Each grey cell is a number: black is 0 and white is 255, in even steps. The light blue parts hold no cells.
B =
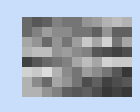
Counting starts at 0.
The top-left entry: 105
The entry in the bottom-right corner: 55
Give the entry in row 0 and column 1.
87
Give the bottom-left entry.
178
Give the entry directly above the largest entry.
105
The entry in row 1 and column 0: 105
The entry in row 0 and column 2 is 96
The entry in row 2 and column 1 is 148
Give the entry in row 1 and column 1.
129
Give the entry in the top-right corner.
178
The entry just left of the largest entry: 201
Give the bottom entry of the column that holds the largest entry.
148
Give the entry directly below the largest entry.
105
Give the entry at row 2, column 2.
105

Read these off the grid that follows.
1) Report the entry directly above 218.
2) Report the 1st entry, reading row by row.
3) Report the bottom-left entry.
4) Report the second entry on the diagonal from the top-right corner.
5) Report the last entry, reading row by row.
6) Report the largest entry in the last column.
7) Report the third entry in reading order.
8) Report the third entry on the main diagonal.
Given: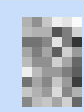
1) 198
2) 177
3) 135
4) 126
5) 104
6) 250
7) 198
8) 135

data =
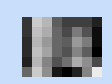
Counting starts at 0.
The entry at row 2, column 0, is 43
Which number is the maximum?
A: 236
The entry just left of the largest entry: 132
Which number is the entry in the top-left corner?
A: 53
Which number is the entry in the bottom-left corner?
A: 103
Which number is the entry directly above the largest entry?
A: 73
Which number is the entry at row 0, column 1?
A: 203
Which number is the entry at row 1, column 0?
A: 53
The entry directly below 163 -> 132
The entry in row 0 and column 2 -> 182
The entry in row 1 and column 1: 192

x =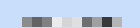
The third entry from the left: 129
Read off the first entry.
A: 140

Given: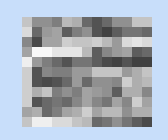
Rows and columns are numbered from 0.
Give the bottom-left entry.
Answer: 196
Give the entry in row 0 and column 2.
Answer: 144
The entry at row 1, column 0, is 218
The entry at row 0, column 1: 144
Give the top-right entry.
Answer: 196
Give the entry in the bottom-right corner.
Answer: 74
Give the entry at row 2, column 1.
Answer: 74
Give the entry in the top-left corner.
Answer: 196
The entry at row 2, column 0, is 135
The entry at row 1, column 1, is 105
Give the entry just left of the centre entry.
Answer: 154
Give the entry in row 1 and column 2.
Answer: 154
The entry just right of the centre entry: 196
